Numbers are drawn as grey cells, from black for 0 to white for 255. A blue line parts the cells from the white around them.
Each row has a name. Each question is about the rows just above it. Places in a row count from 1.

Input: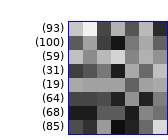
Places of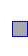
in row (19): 1 7
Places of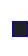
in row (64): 4 6
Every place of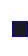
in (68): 1 2 5
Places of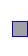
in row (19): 2 3 4 6

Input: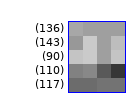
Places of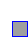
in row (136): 2 3 4
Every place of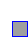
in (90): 3
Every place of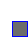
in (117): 1 2
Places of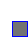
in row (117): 3 4
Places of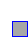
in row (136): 1
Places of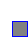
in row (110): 1

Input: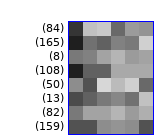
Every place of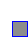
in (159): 3 5
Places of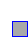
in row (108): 4 5 6
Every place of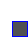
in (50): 2

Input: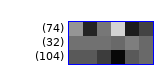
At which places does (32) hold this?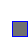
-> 1 2 3
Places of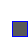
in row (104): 1 2 5
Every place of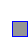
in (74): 1

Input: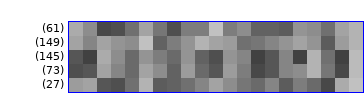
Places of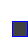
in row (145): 2 14 17 20
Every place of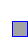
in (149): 1 3 11 17

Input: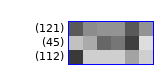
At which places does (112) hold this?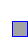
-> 5
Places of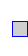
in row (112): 2 3 4 6
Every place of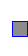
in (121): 2
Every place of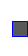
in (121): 1 5
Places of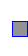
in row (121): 3 4 6
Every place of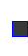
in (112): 1
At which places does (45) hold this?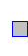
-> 1

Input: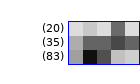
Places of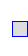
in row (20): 1 3 5
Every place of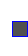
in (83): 3
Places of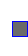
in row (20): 4
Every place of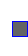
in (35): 2 3 5
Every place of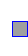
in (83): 1

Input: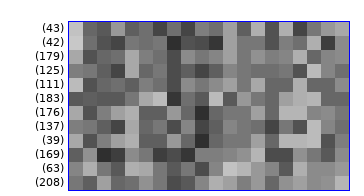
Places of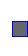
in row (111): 3 15 16 18 19
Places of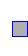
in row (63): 2 5 17
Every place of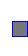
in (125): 2 7 13 16
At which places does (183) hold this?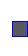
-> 1 3 4 10 12

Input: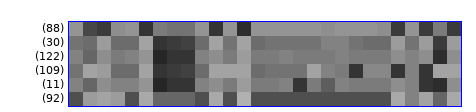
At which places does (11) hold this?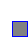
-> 1 4 5 10 16 20 25
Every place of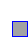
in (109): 2 6 11 12 13 18 27 28
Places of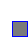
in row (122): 4 12 14 15 17 18 19 21 22 23
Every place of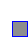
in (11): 3 11 24 28

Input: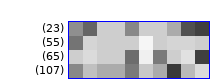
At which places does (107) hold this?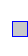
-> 6
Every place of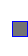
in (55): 1
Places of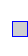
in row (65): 1 3 4 8
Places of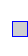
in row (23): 3 4 6 7
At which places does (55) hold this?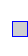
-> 3 4 5 7 10
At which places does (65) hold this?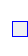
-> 6

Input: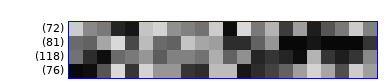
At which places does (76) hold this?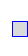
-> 4
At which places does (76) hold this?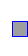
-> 17 22
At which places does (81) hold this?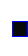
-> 16 17 19 20 21
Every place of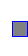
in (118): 8 9

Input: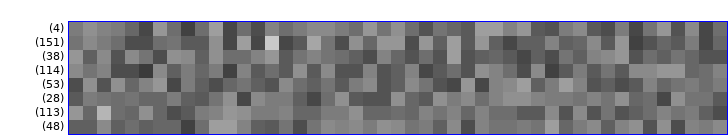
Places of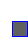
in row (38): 2 10 21 30 34 37 43
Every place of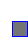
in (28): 3 5 11 37 39 45 46
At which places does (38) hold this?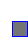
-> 6 17 19 36 44
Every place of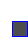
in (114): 4 5 33

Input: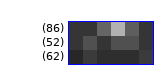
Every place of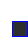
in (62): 3 4 5
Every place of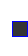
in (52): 1 3 6
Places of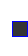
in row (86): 1 2 6
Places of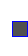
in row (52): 2 4 5
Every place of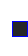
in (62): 1
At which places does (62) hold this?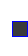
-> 2 6
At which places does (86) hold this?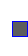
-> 5

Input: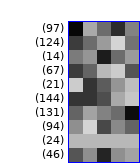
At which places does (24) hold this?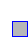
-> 1 2 3 4 5
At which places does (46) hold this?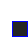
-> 3
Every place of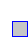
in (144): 5
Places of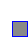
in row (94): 4

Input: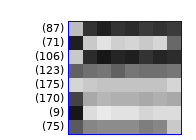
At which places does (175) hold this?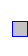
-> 3 4 5 6 7
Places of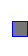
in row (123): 3 5 8
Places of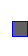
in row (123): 1 4
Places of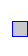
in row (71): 2 6

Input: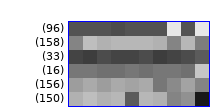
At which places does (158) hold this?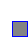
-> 1 8
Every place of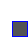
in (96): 1 2 3 5 6 7 9
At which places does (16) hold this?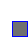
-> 3 4 6 9

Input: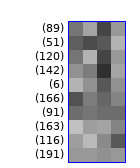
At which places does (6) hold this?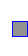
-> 2 4
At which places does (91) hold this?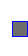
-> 1 3 4
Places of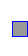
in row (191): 1 2 4

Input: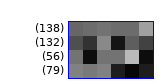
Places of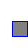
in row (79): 1 3
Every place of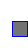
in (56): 1 3 4
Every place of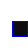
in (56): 2 6
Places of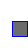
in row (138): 2 4 5
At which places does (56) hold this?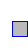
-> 5

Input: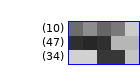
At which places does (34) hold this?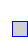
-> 1 2
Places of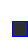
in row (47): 1 3

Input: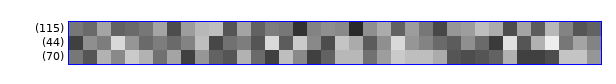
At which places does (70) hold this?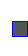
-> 2 12 28 30
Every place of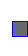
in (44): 6 8 27 30
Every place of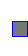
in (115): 1 6 16 26
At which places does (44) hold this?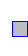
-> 10

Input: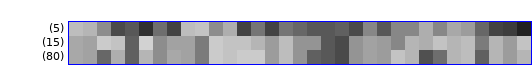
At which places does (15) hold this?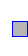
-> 14 25 28 31
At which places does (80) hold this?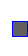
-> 5 18 30
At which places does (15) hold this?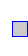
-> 3 11
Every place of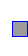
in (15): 15 23 32

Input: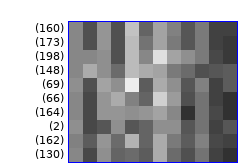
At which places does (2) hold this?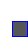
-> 3 5 9 12
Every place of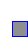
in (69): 1 4 8
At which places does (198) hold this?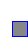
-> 1 2 6
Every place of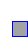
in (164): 7
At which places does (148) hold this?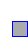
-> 2 6
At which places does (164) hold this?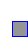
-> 3 4 6

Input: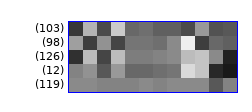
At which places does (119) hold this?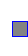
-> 3 4 5 7 12
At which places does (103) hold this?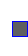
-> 7 8
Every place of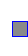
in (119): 1 2 6 8 9 10
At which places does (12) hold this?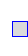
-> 9
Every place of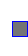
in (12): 8

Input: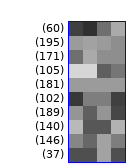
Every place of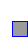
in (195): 1 3
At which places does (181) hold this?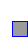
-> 1 2 3 4
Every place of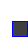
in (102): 4
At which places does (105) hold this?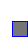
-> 4
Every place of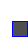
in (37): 1 2 4

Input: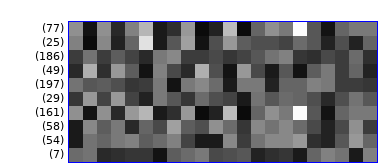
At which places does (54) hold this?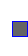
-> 3 22
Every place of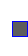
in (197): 3
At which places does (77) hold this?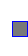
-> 16 21 22
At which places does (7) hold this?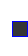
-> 5 6 16
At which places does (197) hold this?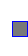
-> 7 9 13 14 19

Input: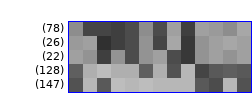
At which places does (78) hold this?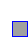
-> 8 10
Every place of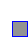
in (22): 2 4 6 10 12
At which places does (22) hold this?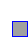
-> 1 7 11 13
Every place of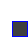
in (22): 3
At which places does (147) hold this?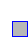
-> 2 5 7 8 9 12
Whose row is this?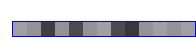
(22)
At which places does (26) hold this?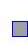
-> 2 11 13

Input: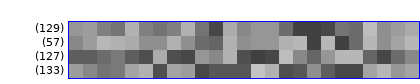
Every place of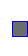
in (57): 10 21
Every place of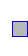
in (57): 3 17 19 22 25
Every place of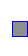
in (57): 6 7 9 13 23
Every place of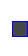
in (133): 10 20 21
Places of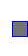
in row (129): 4 7 10 20
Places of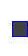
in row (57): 18 20

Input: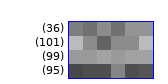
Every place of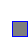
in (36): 1
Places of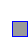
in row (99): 1 2 4
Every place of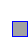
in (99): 3 5 6
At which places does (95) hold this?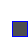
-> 2 3 5
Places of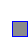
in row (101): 2 4 5
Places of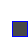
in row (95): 1
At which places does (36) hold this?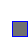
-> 2 4

